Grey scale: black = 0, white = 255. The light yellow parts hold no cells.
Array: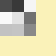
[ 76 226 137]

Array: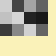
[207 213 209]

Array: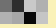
[112 167]

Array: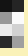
[ 19 251]

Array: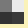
[120  58]

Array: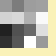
[153 216 105 153]

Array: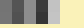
[116  81]

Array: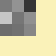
[123 118 134]

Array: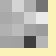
[175 176 162 181]
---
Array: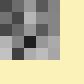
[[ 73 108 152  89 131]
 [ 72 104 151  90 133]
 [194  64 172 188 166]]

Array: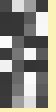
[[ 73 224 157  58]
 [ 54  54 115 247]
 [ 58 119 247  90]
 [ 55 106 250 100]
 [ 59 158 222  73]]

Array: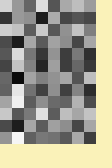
[[210 152 101 222  85 169 190 156]
 [206 194  93 202  87 145 195 127]
 [ 87 219 119  55 147  61 121  48]
 [103  11 163 128 146 166  84 190]
 [164 240  92 142 106  99 179  77]
 [ 74  29 167  92 160 142  70 166]]

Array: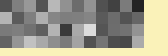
[[ 82 127 152  83 184 145 108 147  81  65 123  35]
 [122 126 113  95 180  57 169 220  85 109 114 147]]

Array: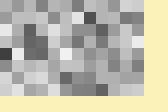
[[179 152 182 130 181 172 125 191 180 150 211 205]
 [231 174  96 183 223 192 143 142  97 156 201 153]
 [ 63 235 109 103 176 241 181 144 163 141 190 154]
 [213 161 208 217 174 104 142 135 178 176 163 164]]

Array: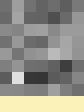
[[111 158 114  99 109  94 121]
 [138 132 157 160 137 155 155]
 [153 117 145 150 186 168 147]
 [ 92 223  55  54  91  99 134]]

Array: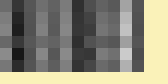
[[108  54  86 111  98 123  48  79  98  89 163  84]
 [132  30  82 129  90 135  55  61 117 106 193  79]
 [139  23  81 135  87 138  58  55 123 112 203  77]]

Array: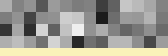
[[174 130 146  86 155 138 124 129  62  97 198 186 167 130]
 [ 53 166  46 211  97 194 239 146 173 130 101 118 144 106]]

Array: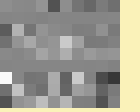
[[142 137 136 148  82 142 116 103 123 111]
 [ 92 178 117 148 138 135 126 127 145 122]
 [137 134 139 164 150 174 141 154 146 149]
 [249 134 116 118 172  98 202 130  75  55]
 [ 82 146 154 189 146 181 127 126  82 129]]
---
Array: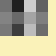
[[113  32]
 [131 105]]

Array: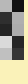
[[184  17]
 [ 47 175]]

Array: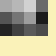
[[169 183]
 [ 84 117]]

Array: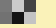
[[120 203]
 [114  20]]

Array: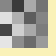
[[134  58]
 [223 175]]

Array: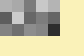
[[178 169]
 [ 93 203]]
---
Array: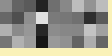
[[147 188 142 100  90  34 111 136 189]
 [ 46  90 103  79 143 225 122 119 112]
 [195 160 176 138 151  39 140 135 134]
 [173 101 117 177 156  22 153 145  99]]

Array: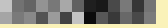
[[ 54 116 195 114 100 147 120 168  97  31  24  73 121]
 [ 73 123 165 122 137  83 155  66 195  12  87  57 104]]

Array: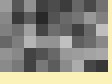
[[ 73 113 156  86 145  64  76  60 103]
 [152 128 136  57  93  40  83 105 117]
 [104 190 128 111 160  69 110  99  64]
 [108 136 103 126 181 148 147 192  96]
 [163 168 147 136  67  82 104 153 157]
 [ 71  55 138 121  66 120  92 139 172]]

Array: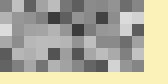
[[109 134 131 192  97 163 188 118  94 139 136 147]
 [219 210 179 151 146 129  59  95 147 137  66 141]
 [209  92 220 149 162 164 179 149  59 125 151 154]
 [110 161 168 141 183 187 186 181 147 190 138 138]
 [128 194  91 182 176 186  83 158  85 167 188 170]
 [149 133  99 128 166 116 178 162 135 101  86 211]]

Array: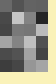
[[ 99  97 105  83]
 [131  37  73 197]
 [118 187  69 121]
 [191  81 164 132]
 [163  68  75  83]
 [150 165  61  70]]

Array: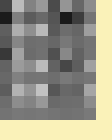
[[103 140  70 187 130 153  75 149]
 [ 61 116  27 128  92 105  85  26]
 [102 158  95 174 143 185  89 109]
 [107 115  88 134 110 112 103 120]
 [ 98 116  56 163 108 113  80 136]
 [ 94 160  99 155 142 186  98  71]
 [113 118 104 129 116 117 110 121]
 [100 165  93 178 149 194  87 104]
 [110 139 109 141 131 152 106 109]
 [115 121 115 120 118 120 116 113]]

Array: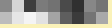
[[135 116 136 213  62 123 114  74  48]
 [116 169 188 230 244 225 164  94  59]]
